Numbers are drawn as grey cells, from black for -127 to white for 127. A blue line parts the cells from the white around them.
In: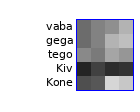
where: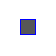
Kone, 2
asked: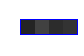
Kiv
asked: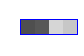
Kone
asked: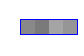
tego

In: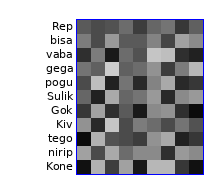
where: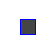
bisa, 7
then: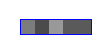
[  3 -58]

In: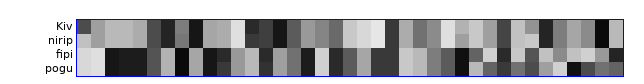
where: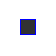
pogu, 14
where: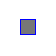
nirip, 8

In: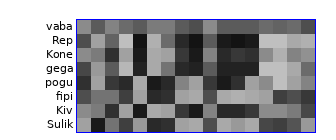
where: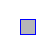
gega, 4
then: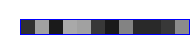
[11 -4]
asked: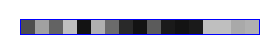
Rep
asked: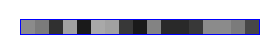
Kiv
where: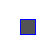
Sulik, 16
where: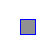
Kone, 17
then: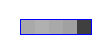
[-49 -71]

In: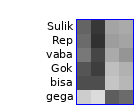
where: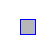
bisa, 4
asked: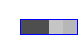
bisa
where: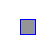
vaba, 4
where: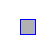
Gok, 4
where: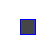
vaba, 2

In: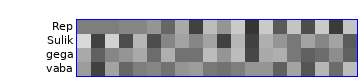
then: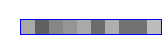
[21 60]
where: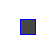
gega, 13
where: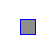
gega, 19

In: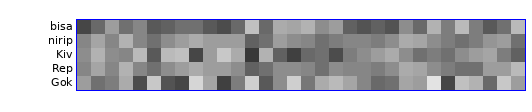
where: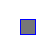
Gok, 17
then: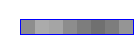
[ 29 -15]
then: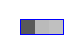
[-57  29]
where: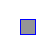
nirip, 30

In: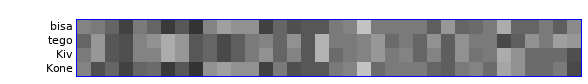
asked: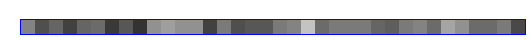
Kone
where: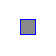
bisa, 36
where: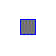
Kiv, 29

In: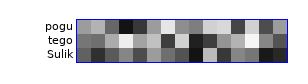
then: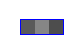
[ 28 -16]
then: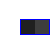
[20 51]
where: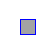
tego, 5
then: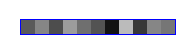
[-102  -87]
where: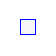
tego, 13

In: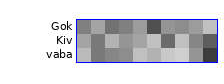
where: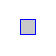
vaba, 7
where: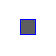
Kiv, 10
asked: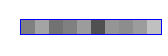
Gok

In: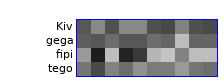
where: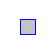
fipi, 7
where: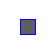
gega, 1
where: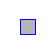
fipi, 6

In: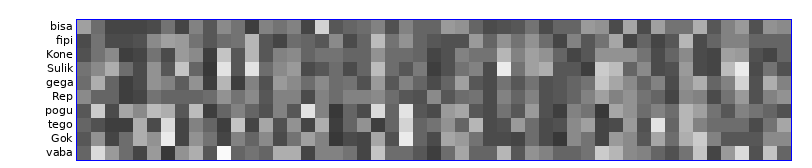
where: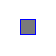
Sulik, 25
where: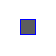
gega, 8
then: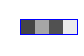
[-26 -52]
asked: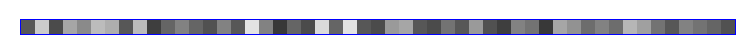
pogu

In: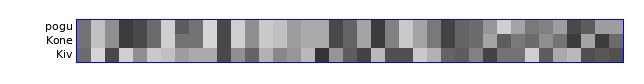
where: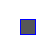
Kiv, 38
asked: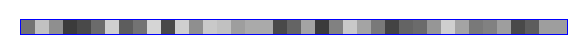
pogu

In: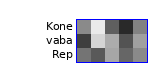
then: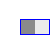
[-32 -86]
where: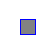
Kone, 5

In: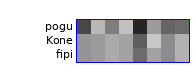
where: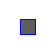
Kone, 5
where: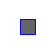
pogu, 7

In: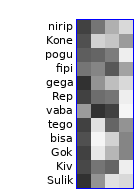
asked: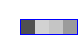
Kone
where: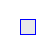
Gok, 2
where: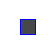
Kiv, 1
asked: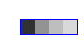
gega
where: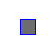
Rep, 2

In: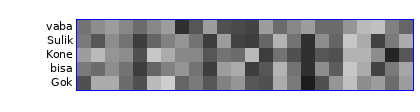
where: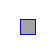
bisa, 24
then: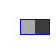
[-41  51]
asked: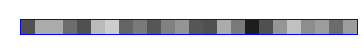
Gok
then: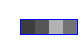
[-79  13]
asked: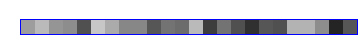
Kone
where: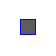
bisa, 19

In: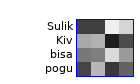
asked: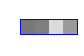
bisa
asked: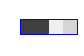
Sulik
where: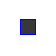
pogu, 3
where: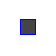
pogu, 1
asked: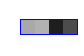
Kiv
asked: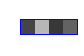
pogu

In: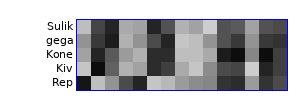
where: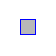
Rep, 7
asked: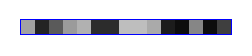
Kone
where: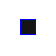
Rep, 1
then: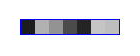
[ 19 -45]

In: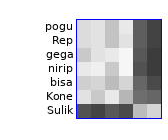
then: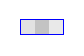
[-33 -60]
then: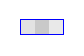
[ 54 -17]

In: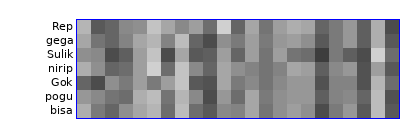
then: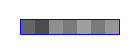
[30 15]
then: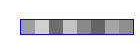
[  3 -11]

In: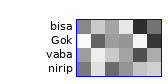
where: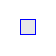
bisa, 4
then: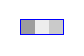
[ 36 -47]
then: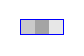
[-81 -12]
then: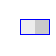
[ 36 -47]

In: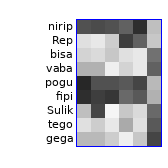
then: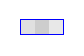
[42 96]
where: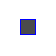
nirip, 2

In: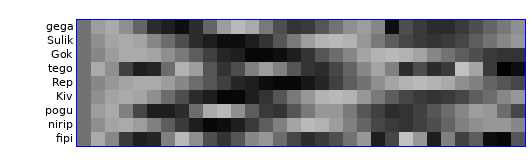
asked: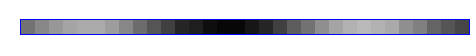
Rep
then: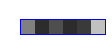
[ 36 -69]
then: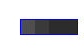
[-69 -49]
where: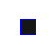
Rep, 17
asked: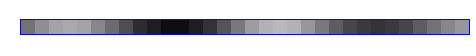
Sulik
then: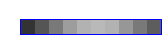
[-57 -69]

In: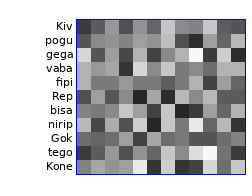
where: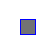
tego, 11
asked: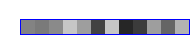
bisa
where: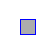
nirip, 3
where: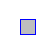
pogu, 7
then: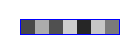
[105 -26]

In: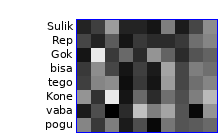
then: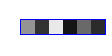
[-16 -49]
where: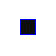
tego, 4
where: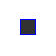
Kone, 2
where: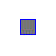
pogu, 7
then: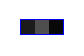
[ -9 -43]
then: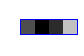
[-1 36]

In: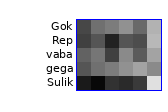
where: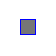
vaba, 2
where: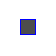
Rep, 5

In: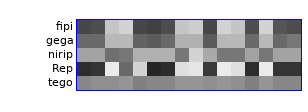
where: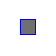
nirip, 3
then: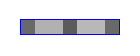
[ 56 -22]
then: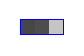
[ 83 -56]
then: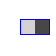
[-62 -50]
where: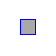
nirip, 10
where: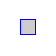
fipi, 9
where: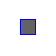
gega, 5

